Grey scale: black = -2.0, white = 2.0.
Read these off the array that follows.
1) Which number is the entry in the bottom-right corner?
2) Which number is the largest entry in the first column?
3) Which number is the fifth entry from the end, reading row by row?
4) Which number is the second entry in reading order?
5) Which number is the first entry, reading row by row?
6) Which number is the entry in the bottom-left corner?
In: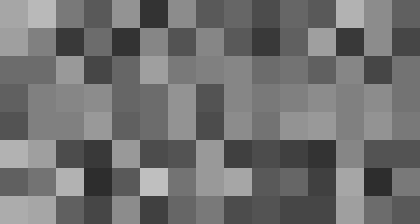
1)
-0.6
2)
0.8
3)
-0.9
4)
0.9
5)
0.6
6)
0.7

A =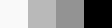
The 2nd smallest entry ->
0.3
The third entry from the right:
0.9
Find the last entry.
-2.0

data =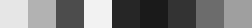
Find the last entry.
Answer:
0.5
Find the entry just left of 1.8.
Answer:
-0.8
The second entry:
0.8

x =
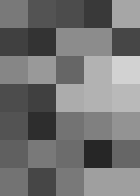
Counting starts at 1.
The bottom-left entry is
-0.2
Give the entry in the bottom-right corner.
0.5
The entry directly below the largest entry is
0.9
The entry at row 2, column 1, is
-1.0
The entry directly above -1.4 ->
0.0
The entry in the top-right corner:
0.6
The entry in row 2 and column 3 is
0.2
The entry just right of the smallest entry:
-0.4
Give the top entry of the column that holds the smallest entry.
-1.1
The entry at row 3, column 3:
-0.4

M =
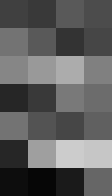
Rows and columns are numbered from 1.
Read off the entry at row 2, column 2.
-0.6
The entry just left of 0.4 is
0.1
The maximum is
1.2
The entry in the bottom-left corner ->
-1.8
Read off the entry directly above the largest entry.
-0.9
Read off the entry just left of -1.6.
-1.9
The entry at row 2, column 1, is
-0.2
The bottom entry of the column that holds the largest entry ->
-1.6

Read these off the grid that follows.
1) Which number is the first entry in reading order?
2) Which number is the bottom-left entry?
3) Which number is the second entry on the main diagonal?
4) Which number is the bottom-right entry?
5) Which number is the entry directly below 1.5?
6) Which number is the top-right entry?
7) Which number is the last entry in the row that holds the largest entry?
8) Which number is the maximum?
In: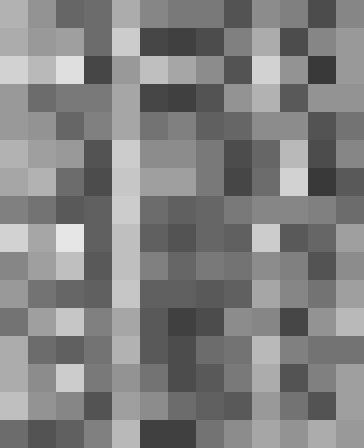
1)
0.8
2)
-0.3
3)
0.4
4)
0.4
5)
-0.1
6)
0.1
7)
0.5
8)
1.6

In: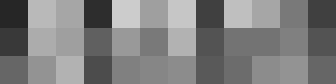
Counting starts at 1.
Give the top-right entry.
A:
-1.0
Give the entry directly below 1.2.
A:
0.4
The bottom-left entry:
-0.4
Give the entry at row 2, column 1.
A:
-1.1
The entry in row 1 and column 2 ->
0.9
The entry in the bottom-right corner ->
-0.4
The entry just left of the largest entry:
-1.3
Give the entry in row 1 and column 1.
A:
-1.4

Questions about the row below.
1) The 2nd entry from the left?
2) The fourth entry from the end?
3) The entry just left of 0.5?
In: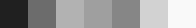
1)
-0.3
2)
0.5
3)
0.8
